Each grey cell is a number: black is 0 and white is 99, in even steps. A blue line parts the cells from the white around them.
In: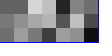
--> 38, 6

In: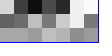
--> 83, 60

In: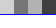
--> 81, 25

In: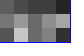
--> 37, 19

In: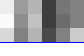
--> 92, 79

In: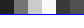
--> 13, 31

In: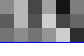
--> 54, 18
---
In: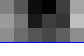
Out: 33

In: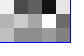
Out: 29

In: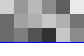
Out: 59

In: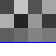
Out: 76

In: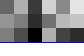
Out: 68

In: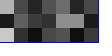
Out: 28

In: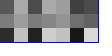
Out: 66

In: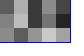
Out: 68

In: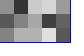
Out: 20
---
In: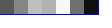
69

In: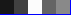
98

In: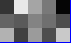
51

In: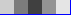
25

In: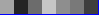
77

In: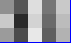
82

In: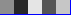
89

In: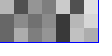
54

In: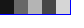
70
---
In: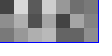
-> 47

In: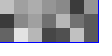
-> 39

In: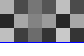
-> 74

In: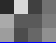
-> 61

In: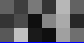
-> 34

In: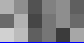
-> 81
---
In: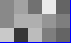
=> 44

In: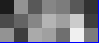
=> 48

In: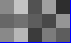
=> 32

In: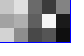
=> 41

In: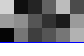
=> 38

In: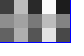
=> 16

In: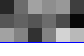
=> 55

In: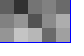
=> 45

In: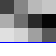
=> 52
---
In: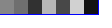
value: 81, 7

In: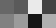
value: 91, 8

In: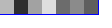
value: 86, 18

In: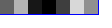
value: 84, 0

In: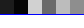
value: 81, 2

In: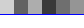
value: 81, 22

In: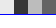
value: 91, 21

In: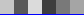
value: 85, 24
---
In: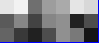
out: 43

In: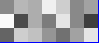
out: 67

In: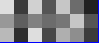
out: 81

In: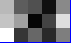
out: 31

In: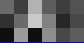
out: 69

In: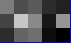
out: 35
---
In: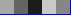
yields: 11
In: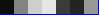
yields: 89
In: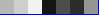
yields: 8
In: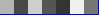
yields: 33
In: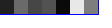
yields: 32
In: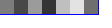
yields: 20
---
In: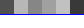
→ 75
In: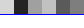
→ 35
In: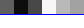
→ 72
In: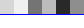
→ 16
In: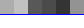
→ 20
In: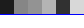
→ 19
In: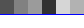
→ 83
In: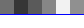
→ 94
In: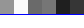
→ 12
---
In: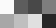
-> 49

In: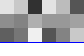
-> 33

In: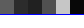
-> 3

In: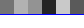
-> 35

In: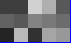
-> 34

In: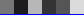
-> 85

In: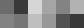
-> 69

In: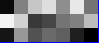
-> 45

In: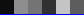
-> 36
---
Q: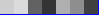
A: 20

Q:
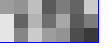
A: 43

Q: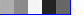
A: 95

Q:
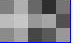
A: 59

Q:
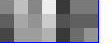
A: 79

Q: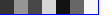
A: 83

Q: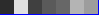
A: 35

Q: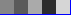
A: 66
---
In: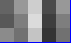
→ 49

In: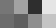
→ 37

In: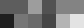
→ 46

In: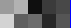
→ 37

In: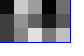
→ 57

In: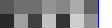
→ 62

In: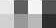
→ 59

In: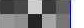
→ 55

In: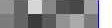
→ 39
